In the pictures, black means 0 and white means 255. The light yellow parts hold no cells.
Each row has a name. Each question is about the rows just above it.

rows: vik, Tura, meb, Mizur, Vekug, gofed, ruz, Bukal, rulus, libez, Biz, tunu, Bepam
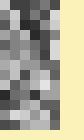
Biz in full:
[ 75  87 162 183  96  96]
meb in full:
[ 87 193  42  54 141 204]
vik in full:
[204  65  65  87 120  75]
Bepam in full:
[ 75  87 162 183 183 108]

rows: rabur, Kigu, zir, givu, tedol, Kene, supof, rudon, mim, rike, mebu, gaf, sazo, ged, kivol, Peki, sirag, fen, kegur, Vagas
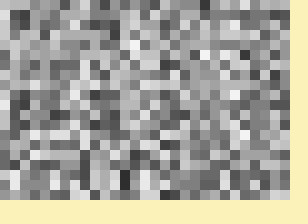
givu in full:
[202 127 184 193  84 211 174 174 174 174 150  65 193 127 202 184 105 174
 127 150 193 162 202 202 184 211  95 138 193]
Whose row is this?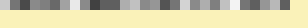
rike
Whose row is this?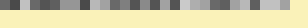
sirag
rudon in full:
[202 174 117 150 162 105 150 138 223 138  84 193 184 162 150 127 105 223
  95 162 150 150 223 117 162  74 202  65 138]
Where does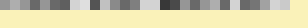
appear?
Vagas
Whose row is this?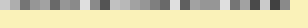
rudon
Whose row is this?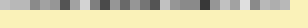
rabur

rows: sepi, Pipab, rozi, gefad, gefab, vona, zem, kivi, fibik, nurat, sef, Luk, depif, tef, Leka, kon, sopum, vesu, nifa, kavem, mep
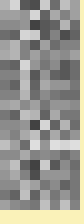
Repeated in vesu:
[149]
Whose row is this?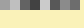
sopum
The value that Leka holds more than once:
[222]
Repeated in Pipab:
[160]

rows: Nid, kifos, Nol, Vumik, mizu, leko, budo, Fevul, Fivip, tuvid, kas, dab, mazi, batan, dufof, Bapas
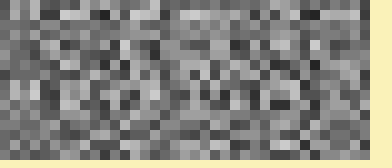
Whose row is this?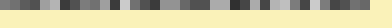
mizu
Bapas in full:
[124  92 113  81  92 104 159 147  92 124  59 124  70 171 124  81 104 124
 159 136 171  92 147  92 147 124 113  70  70  92 147  59 136 136 159 136
 124]
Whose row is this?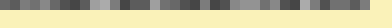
batan
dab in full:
[104 147 113 147  92  92 147 147 159 104  70 124 113 180 147 147  81 124
 159 159 159 136 147 124 124 104 113 124 147 147  81  70 147 136 136 159
  70]
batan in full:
[104  92 124 113 136 104  81  70  92 159 171 124  70  92  92 159 113 104
  81  70 124  70  81 136 147 147 113 136  81  70 171 124  81 113 113  92
 124]
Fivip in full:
[104 180 113 191  70  92 159 147 180  81  92 136 159 147 171 180  92 113
 136 171  92 180 113 104  81  70 136 159 180 191  48 104 147 136 104 159
  81]

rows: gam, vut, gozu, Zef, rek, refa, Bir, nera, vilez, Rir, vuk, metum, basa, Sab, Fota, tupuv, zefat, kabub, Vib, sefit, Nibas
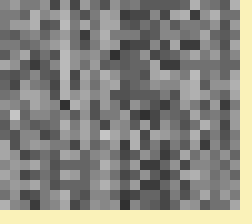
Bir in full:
[166 146  91  59  91 135 186 146 113 155  91 101  91 101 101 166  59  59
 113 113 113 113 101 101]
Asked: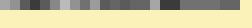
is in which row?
Bir
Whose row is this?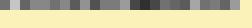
metum

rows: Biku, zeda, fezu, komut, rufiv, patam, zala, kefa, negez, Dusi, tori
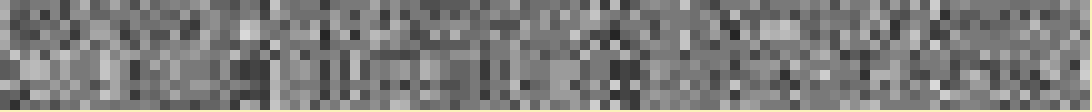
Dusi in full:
[ 91 100  57 186 177 121 166 121 121 131 196 166 131  57 111 100 121 166
 121 121 121  91 143  79  57  68  57 186 121 143 155 131  57 143  68 186
  79 131 121 143 155 111 177 155 121 100 100 121  57 131  79 155 131 121
 121 155 155 155  91 121 121  48  68  57 131 155 143 131 121 143 111 121
 131  57 131 143 143 155 100 186 131 121 121 131 121 143  79 121 121 166
 121 100 121 121 205 166 155 121 121 166 186 111 186  91 155 166 111 121
 100]
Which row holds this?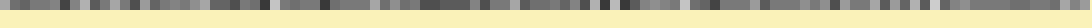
Biku
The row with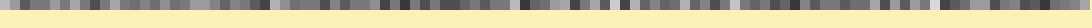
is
negez
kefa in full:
[ 91 100 177 186 177 121 166 121 121 131 196 166 131  57 111 100 121 166
 121 121 121  91 143  79  57  68  57 186 121 143 155 131  57 143  68 186
  79 131 121 143 155 111 177 155 121 100 100 121  57 131  79 155 131 121
 121 155 155 155  91 121 121  48  68  57  91 166 143 100 121 121 121  68
 111  91 100 121 143 121  48 131 121 155 205 121 121 121  48 177 177 166
 131  79  68 121 121  79 155 186 143  68 143  68 121  57 155 186 111 121
 205]
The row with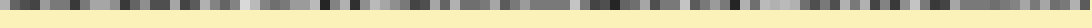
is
komut

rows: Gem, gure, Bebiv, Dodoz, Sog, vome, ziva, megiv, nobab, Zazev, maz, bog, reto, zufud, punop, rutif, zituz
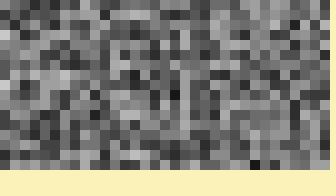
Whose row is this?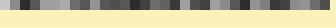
nobab
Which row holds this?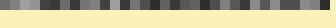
vome

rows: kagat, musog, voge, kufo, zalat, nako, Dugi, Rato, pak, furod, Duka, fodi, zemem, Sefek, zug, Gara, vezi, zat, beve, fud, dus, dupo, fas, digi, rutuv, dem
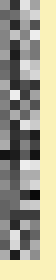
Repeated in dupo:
[59]
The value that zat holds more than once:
[172]
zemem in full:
[120  39 226 203]
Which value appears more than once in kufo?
[132]
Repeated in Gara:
[19]

